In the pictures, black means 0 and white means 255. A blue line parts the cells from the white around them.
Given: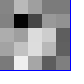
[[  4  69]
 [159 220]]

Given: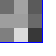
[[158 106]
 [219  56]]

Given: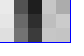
[[105  46]
 [115  59]]

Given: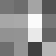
[[169 251]
 [147 233]]

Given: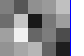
[[197  25]
 [241 102]]

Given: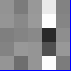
[[137 154]
 [132 137]]
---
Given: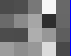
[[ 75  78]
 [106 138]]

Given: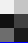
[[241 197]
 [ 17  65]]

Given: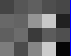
[[ 68  86]
 [104 100]]

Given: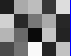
[[ 30 170]
 [209  41]]

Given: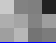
[[202 130]
 [174 165]]

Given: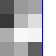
[[ 79 154]
 [ 56 183]]

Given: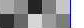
[[170 140]
 [ 48 104]]
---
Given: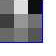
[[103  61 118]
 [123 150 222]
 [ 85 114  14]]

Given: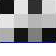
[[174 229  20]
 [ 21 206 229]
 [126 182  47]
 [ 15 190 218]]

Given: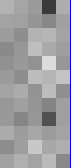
[[161 141 172 153 152 163 155 145 138 156 163 178]
 [176 158 157 134 160 171 142 153 151 142 161 165]
 [163 200 167 151 148 147 188 146 190 179 149 155]
 [186 168 156  81 132 188 181 220 170 182 135  58]
 [137 174 163 159 159 143 195 150 158 164 160 173]]

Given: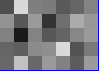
[[103 101 129 147  79]
 [193  95  25  87 217]
 [104 139 131 154 127]
 [154 143  87  51 123]
 [129 217 100 111  89]
 [ 92  83 135 171 101]
 [155 122 154 152 131]]

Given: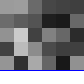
[[149  65 146 108 155]
 [ 48 187 203  93 157]
 [169 140  65  83 106]
 [101  75 129  31  71]
 [ 24  62 103  26  66]
 [145  64  43 104  63]]

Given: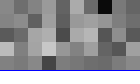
[[129 187  90 132 136]
 [122 128 107 140 110]
 [136 164 166  96 131]
 [ 69 199 175 159 154]
 [125 151  75  94  99]
 [119 130 170 153 171]
 [110 159 182 160 106]
 [107 100  85 149  10]
 [124  86 142 126 121]
 [137 160  89 110 101]]

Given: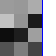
[[ 82  13 194 155]
 [125  30 147 152]
 [ 67 159  26 172]]

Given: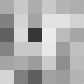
[[213 165 132  96 128 171]
 [127 171 200 217 211 200]
 [ 94 156 201  54 164 173]
 [162 203 232 235 226 201]
 [156 142 157 187 225 180]
 [180 187 192 166 210 174]]
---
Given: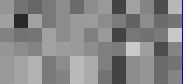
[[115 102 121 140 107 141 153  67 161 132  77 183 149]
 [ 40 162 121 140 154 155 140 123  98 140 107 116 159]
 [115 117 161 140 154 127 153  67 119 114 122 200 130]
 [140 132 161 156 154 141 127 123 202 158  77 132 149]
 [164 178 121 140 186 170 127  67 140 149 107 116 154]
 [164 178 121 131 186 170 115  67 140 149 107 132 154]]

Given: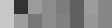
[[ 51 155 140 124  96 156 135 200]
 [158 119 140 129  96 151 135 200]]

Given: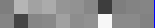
[[181 162 171 149 146 135  61 126 131 133 126]
 [ 69 134 137 161 141 145 247 138 138 130 133]]

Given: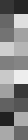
[[ 37  54]
 [223 103]
 [162 115]
 [181 207]
 [133 127]
 [237 201]
 [ 56 161]
 [ 85  97]
 [174  33]
 [105 169]]

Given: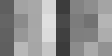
[[163 168 214  60 131 142 164  95]
 [139 167 223  73 124 114 181 101]
 [151 168 219  64 127 128 173  97]
 [184 166 197  59 140 170 146  95]]

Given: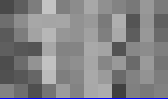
[[ 94 125 196 127 140 168 144 131 120 152 122  73]
 [141 167 165 166 146 153 122 175  84 148  95 110]
 [125 163 183 150 146 161 127 169  93 152 106  90]
 [ 87  84 167 131 132 169 164  83 136 140 126  95]
 [108 147 194 136 143 166 134 153 106 154 116  77]
 [ 87 102 187 126 135 169 155 106 130 147 125  80]
 [110  79 116 156 131 168 173  64 128 121 129 131]]

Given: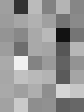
[[ 50 187 130 180 134 159]
 [166 177 160 115 138 156]
 [136 169 185  18 117 148]
 [109 169 165  86 183 157]
 [241 131 154  98 147 170]
 [193 185 179  90 165 167]
 [159 174 142 213 199 169]
 [202 142 145  96 103 162]]
